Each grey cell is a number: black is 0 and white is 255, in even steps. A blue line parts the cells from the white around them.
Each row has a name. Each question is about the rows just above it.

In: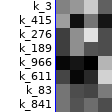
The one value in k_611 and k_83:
[69]
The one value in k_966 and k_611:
[7]
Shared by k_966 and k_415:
[21]
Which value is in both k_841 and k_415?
[117]
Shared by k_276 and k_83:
[77]

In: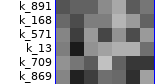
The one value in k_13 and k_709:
[146]
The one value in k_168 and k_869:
[105]

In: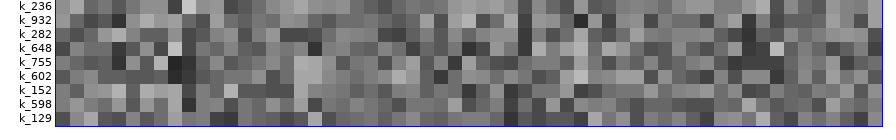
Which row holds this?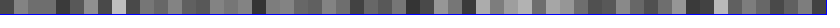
k_648
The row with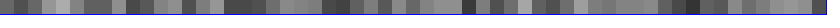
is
k_282

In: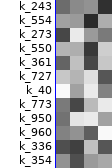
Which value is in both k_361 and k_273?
[71]
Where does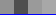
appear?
k_354
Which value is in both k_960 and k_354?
[146]
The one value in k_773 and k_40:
[234]

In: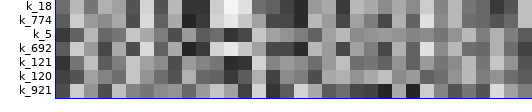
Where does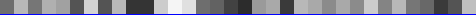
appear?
k_18
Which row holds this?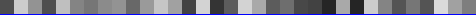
k_921

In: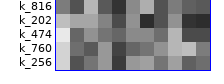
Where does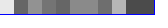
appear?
k_474
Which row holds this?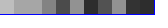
k_202
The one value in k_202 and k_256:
[82]

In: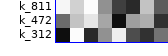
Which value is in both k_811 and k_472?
[195]
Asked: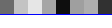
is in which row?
k_472
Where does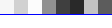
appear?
k_811

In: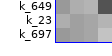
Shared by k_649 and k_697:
[153]
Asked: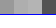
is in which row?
k_649
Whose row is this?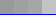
k_697

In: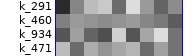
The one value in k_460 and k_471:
[147]
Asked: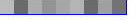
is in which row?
k_471

